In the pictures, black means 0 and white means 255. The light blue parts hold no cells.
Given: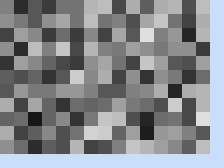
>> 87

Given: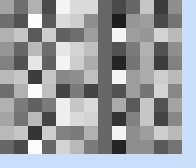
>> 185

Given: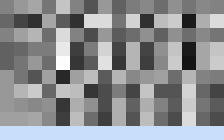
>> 91

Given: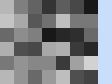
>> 210

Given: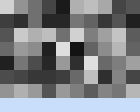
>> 69

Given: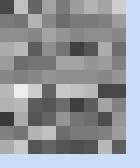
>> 156

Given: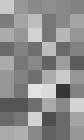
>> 164
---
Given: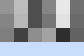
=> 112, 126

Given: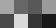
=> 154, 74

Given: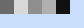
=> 17, 106

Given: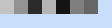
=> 102, 195

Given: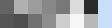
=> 42, 85

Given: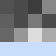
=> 135, 102
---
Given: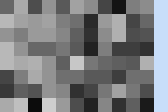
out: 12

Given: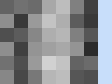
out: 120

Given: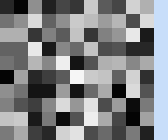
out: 62

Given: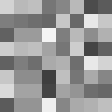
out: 148

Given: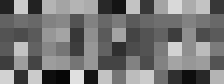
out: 203

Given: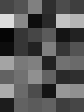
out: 91

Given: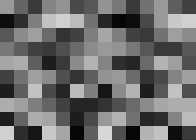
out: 21
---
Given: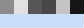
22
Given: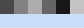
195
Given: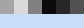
82
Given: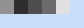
224
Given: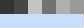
153
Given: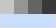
57
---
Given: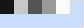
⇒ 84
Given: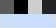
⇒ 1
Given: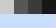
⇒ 87
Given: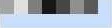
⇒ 71
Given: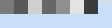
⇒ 144
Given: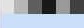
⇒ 25
